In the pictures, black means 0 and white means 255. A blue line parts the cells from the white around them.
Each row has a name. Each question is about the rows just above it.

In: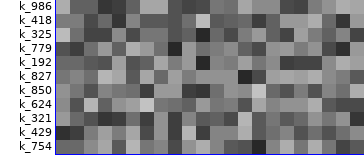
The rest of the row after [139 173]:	[159]
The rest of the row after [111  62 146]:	[ 62 132  89  97  74 181  89 118  89 105 146 118 146  54]
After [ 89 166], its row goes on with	[105 159 124 146 146 146  40  74 159 166 159 173 139 124  89]
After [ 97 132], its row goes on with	[68]
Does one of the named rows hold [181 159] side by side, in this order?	no

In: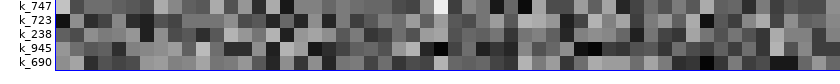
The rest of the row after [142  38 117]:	[123  68 110  54  76  68 179 103  96 103  68  54 179 123 156  54 110 171
 156 156 110 164 123  46  54   5  54 123  62  76  24  24 103 150 103]
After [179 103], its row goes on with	[ 96 103  68  54 179 123 156  54 110 171 156 156 110 164 123  46  54   5
  54 123  62  76  24  24 103 150 103]
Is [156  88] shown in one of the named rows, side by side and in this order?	yes
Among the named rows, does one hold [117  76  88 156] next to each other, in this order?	no

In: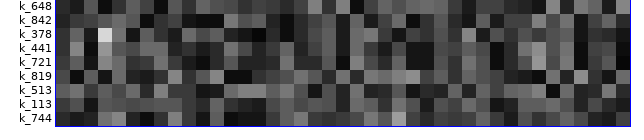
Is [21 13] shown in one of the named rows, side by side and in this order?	yes
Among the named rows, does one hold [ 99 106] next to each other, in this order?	yes
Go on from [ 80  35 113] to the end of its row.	[ 35  42  86  21  42  35  99  35  99  65  99 106 127  13 106  35  42 119
  42]
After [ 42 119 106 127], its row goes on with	[141  65  93  50  99  80  65  35  27  13 113  35 141  50  21 106]
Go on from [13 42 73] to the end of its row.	[ 93  27 106 119  58  21  65  50  80  50 133  27  80  50  80  58  80  93
  21  50  42  21]
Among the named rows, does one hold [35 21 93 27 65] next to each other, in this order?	no

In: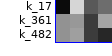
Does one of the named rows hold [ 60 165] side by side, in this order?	yes
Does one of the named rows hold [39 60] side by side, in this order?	no
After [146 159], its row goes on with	[60 39]
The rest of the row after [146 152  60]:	[165]

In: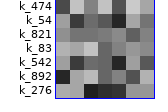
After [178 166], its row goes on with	[194 102 130 151 138]
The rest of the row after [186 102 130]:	[ 82 178]

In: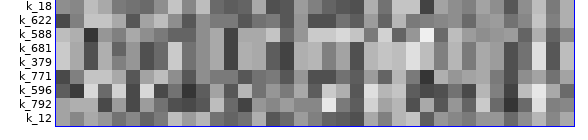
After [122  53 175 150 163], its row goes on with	[169 122  80 142 163 114 163]
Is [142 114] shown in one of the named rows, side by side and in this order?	no
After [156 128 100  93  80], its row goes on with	[169 128 182 196  93 150 135 122 150 150 106 142 182 135 169]
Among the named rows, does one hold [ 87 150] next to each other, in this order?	yes

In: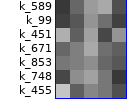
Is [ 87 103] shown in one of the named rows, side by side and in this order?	no
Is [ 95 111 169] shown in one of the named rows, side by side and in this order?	no
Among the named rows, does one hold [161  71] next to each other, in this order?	yes

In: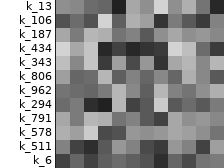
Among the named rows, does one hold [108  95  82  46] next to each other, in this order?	yes
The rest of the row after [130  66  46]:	[ 89 151 130  74  59 151 130  66 159]
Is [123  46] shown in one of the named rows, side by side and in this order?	yes

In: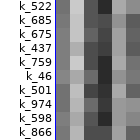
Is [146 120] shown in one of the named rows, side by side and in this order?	yes
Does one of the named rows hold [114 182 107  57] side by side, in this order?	yes
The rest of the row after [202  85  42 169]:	[140]

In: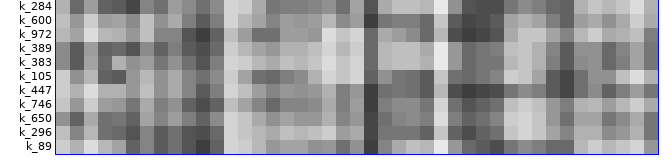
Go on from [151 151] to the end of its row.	[177 132 151  70 112 132 139 126 220 126  98 112 132 205 212 197 151 112
 163 163 118 139 170 118]
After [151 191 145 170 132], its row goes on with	[ 91 126 212 191 157 132 151 145 151 177 126 151  62 112 118 112  91 183
  77  62  70  77 118 139 126  91  70 112 139  98 126 157 118]
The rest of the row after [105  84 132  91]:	[112  84  77 105 212 197 183 170 191 183 191 205 157 170  70 118 118 118
  98 197  98  77  98 112 197 212 197 163 132 177 177 139 151 177 118]
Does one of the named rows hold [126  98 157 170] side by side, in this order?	yes
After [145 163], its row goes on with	[151 151 177 132 151  70 112 132 139 126 220 126  98 112 132 205 212 197
 151 112 163 163 118 139 170 118]

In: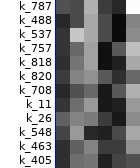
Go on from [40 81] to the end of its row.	[104  25  89 176]
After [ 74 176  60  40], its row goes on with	[251]
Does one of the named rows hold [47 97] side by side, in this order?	yes
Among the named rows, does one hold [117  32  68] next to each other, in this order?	yes
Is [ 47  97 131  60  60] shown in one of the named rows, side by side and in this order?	yes
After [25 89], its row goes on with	[176]

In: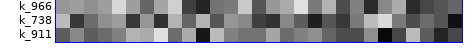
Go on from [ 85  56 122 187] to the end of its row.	[216 122  77 108  85  16]
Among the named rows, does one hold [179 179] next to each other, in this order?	no
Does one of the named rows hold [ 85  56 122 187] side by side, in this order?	yes
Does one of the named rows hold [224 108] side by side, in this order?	yes
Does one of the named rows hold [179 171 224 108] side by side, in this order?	yes

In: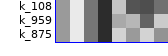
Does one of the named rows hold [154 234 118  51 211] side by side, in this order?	no
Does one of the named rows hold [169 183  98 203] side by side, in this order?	yes
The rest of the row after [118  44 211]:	[154 211 147]

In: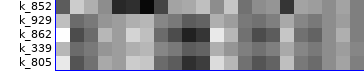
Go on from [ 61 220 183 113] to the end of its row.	[ 84  99 191 121 107 141 163 127]
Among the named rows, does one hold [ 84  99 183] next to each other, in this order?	no
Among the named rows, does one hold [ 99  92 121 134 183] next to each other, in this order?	no

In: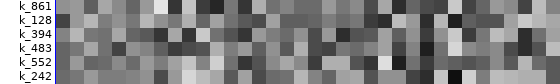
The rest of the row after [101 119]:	[167 113  67 145 131  95  60  75  83 175 125 153  95 145  89 175  75  67
 119 107 131 161  67 131  31 113 214 138 125 138  75  45  83 188]
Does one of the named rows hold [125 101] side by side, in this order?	no
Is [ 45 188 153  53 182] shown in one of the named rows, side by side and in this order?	no
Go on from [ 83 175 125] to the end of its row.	[153  95 145  89 175  75  67 119 107 131 161  67 131  31 113 214 138 125
 138  75  45  83 188]
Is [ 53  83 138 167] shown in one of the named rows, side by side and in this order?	yes
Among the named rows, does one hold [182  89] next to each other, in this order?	no

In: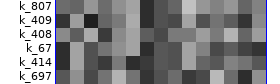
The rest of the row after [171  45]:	[ 81  73 163  81 115  93  52 138]
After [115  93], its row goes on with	[ 52 138]
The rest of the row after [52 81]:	[108  58  73 185 108  45 144]
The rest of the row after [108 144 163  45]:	[ 81 101 193 150 130 150 101 130]

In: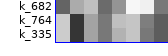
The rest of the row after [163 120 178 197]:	[120  93]
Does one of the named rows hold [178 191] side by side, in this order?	no

